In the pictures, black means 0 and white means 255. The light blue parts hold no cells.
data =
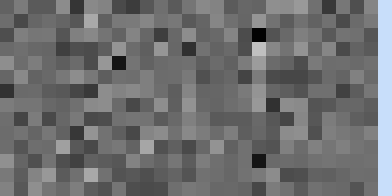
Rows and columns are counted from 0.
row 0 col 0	98
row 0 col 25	79
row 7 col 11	142
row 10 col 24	128
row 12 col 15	110
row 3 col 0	106
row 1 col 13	89
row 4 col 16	97
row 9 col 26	129
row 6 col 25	93
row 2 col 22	117
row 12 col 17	114
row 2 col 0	78
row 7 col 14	104
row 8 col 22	87
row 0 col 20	141
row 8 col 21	135
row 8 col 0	110
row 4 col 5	107
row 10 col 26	111
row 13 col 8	117
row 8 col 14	114
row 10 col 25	116
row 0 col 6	137
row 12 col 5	112
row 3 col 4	63
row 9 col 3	119
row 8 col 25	95
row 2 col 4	85
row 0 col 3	90
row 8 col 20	70
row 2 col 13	141
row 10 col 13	74
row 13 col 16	105
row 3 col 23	134
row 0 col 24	119
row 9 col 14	124
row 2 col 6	136

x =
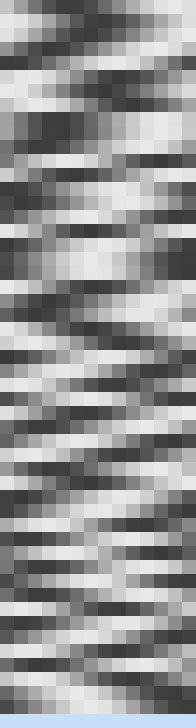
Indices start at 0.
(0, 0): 197
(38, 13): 110
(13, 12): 110
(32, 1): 228
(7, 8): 66
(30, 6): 144
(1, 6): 64
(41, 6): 232
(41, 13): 60
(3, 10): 228
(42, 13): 153
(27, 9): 76
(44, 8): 229
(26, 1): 167
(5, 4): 184
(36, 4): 185
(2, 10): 166
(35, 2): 69
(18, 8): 199
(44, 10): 215
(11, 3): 216
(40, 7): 171
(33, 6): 110
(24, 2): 232
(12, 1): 166
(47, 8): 210
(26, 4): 231
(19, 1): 97
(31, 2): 167
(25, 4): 161
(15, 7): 217
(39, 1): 158
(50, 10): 121
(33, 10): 227
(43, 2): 226
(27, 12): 169
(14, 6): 182

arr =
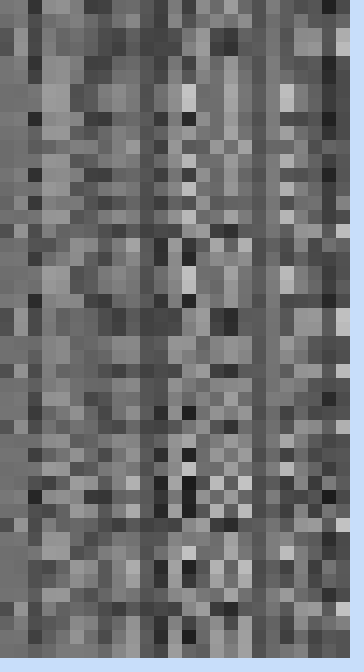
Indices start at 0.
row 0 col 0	118
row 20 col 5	83
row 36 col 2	79
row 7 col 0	111
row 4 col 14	141
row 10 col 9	152
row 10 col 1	112
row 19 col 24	80
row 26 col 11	75
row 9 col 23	51
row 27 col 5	111
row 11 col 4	146
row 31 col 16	153
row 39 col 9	122
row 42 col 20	154
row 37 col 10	65
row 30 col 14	142
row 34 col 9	177
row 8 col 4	142
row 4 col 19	124
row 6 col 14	107
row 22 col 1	147
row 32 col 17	155
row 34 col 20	59
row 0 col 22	85
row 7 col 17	117
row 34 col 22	58
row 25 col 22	84
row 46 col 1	109
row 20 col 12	132
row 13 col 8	128
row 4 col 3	139
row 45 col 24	83
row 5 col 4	143
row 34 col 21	132
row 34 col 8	130
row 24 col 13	147
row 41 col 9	157
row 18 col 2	59

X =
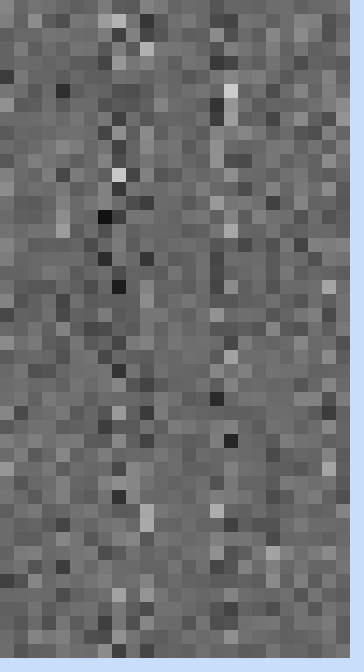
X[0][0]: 133
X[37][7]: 114
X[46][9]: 111
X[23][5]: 93
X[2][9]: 130
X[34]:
[113, 86, 104, 109, 127, 102, 99, 128, 142, 134, 113, 104, 99, 104, 110, 83, 120, 100, 100, 91, 121, 116, 110, 115, 88]
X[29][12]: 101
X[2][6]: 107
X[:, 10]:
[129, 54, 70, 176, 128, 99, 91, 97, 87, 138, 135, 117, 129, 109, 62, 115, 105, 111, 54, 99, 131, 140, 118, 117, 129, 92, 87, 67, 98, 59, 112, 67, 104, 123, 113, 105, 166, 169, 88, 101, 100, 131, 148, 76, 134, 98, 69]
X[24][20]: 106
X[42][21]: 86
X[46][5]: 109
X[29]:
[134, 75, 105, 110, 120, 89, 102, 85, 154, 96, 59, 123, 101, 105, 100, 98, 95, 95, 99, 109, 109, 105, 91, 60, 98]
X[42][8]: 162
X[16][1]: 107
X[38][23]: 96
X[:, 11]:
[120, 89, 86, 118, 110, 106, 113, 131, 100, 95, 113, 104, 85, 107, 107, 106, 103, 101, 108, 92, 100, 97, 118, 99, 103, 107, 111, 90, 121, 123, 94, 105, 118, 104, 104, 103, 118, 102, 118, 107, 100, 98, 117, 113, 107, 93, 98]
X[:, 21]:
[97, 131, 139, 115, 77, 105, 132, 102, 137, 85, 98, 108, 118, 121, 132, 82, 98, 67, 106, 93, 106, 85, 117, 83, 133, 118, 111, 86, 130, 105, 98, 113, 103, 87, 116, 115, 107, 121, 105, 110, 115, 126, 86, 114, 114, 99, 102]
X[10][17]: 100
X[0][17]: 101
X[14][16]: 117
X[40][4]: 61
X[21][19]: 111
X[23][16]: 87
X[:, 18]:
[99, 112, 93, 105, 95, 125, 111, 91, 99, 118, 103, 107, 105, 103, 112, 128, 100, 98, 108, 110, 107, 98, 109, 85, 105, 109, 104, 107, 116, 99, 92, 101, 104, 108, 100, 102, 107, 83, 109, 120, 108, 93, 104, 94, 116, 107, 93]
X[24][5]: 117
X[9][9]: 93
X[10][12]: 116
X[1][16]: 68
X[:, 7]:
[122, 155, 124, 88, 69, 94, 99, 81, 119, 69, 116, 130, 95, 130, 130, 18, 80, 101, 44, 109, 102, 94, 123, 76, 99, 72, 115, 116, 108, 85, 61, 90, 124, 106, 128, 114, 104, 114, 105, 77, 120, 125, 110, 92, 63, 76, 139]
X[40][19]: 127
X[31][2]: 127
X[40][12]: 116

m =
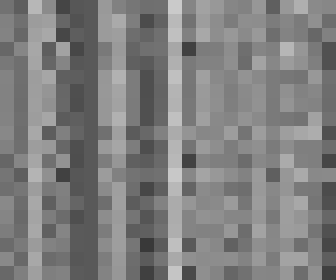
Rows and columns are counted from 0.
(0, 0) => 114
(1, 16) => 124
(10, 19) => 123
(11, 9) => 96
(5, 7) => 151
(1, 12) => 185
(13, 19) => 136
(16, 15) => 130
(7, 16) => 127
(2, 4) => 71
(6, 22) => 135
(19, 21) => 109
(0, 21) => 175
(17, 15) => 136
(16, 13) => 132
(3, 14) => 124
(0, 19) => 95
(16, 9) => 93
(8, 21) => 115
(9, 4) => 128
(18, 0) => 137
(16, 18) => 163
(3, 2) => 167
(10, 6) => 89
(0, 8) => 129
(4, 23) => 81
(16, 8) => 158
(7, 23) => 108
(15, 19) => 121
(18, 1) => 104
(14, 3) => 95
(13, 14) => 139
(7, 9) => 123
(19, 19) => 133
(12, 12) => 200
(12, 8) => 129
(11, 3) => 112
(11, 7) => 125
